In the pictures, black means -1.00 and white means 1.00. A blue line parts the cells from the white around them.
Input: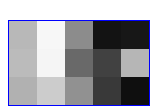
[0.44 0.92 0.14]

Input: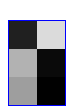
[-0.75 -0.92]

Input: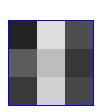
[-0.73  0.48 -0.45]

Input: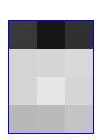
[-0.55  0.68  0.67]

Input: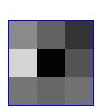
[ 0.08 -0.98 -0.11]

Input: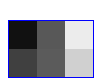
[-0.87 -0.29]

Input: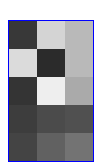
[-0.56 -0.66  0.33]

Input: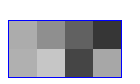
[0.35 0.55]

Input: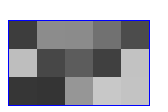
[-0.52 -0.44  0.18]
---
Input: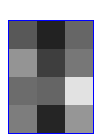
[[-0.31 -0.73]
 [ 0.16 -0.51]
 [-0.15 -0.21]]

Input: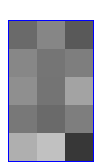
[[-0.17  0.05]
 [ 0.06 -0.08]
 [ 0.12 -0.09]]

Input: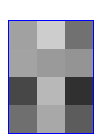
[[ 0.26  0.61]
 [ 0.28  0.21]
 [-0.44  0.44]]

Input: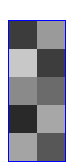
[[-0.53  0.21]
 [ 0.57 -0.52]
 [ 0.08 -0.16]]

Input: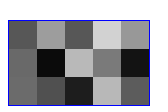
[[-0.32  0.23]
 [-0.18 -0.91]
 [-0.16 -0.37]]

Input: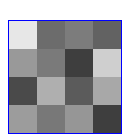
[[ 0.81 -0.15]
 [ 0.20 -0.04]
 [-0.42  0.37]]
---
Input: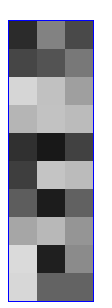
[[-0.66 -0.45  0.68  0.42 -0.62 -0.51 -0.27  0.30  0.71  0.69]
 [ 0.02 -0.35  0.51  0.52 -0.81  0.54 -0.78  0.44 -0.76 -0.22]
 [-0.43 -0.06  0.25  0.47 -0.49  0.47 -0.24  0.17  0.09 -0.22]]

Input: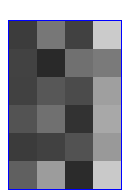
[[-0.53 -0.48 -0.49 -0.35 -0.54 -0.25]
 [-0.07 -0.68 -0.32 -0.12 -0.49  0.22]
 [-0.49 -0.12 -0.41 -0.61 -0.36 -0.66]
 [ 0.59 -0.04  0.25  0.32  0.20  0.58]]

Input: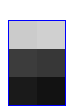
[[ 0.59 -0.53 -0.80]
 [ 0.63 -0.57 -0.86]]

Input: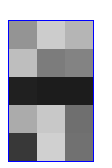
[[ 0.16  0.49 -0.75  0.34 -0.56]
 [ 0.60 -0.03 -0.78  0.57  0.63]
 [ 0.42  0.03 -0.78 -0.13 -0.11]]

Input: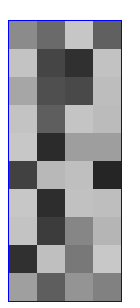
[[ 0.09  0.53  0.30  0.53  0.56 -0.49  0.56  0.53 -0.62  0.25]
 [-0.17 -0.46 -0.38 -0.26 -0.66  0.44 -0.65 -0.53  0.50 -0.26]
 [ 0.55 -0.62 -0.43  0.54  0.24  0.50  0.51  0.05 -0.06  0.16]
 [-0.25  0.52  0.48  0.47  0.24 -0.71  0.49  0.42  0.57  0.01]]

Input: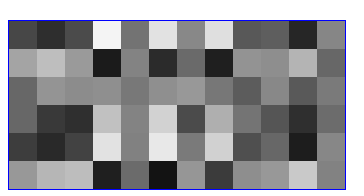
[[-0.44  0.29 -0.19 -0.19 -0.52  0.19]
 [-0.64  0.49  0.16 -0.55 -0.68  0.43]
 [-0.41  0.21  0.10 -0.63 -0.48  0.48]
 [ 0.91 -0.79  0.12  0.51  0.77 -0.76]
 [-0.10  0.03 -0.06  0.03  0.01 -0.16]
 [ 0.77 -0.66  0.12  0.65  0.82 -0.85]
 [ 0.07 -0.17  0.19 -0.41 -0.04  0.18]
 [ 0.75 -0.76 -0.07  0.37  0.64 -0.54]
 [-0.31  0.15 -0.28 -0.09 -0.38  0.11]
 [-0.26  0.11  0.07 -0.33 -0.19  0.19]
 [-0.70  0.41 -0.30 -0.63 -0.77  0.58]
 [ 0.05 -0.19 -0.04 -0.15  0.06  0.02]]

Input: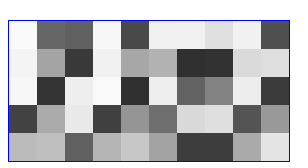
[[ 0.96  0.91  0.94 -0.48  0.47]
 [-0.20  0.29 -0.60  0.34  0.50]
 [-0.25 -0.55  0.87  0.83 -0.25]
 [ 0.94  0.89  0.95 -0.50  0.42]
 [-0.43  0.31 -0.62  0.17  0.56]
 [ 0.88  0.40  0.87 -0.13  0.28]
 [ 0.89 -0.62 -0.22  0.70 -0.52]
 [ 0.76 -0.61  0.03  0.75 -0.52]
 [ 0.89  0.71  0.86 -0.34  0.33]
 [-0.38  0.74 -0.54  0.20  0.79]]
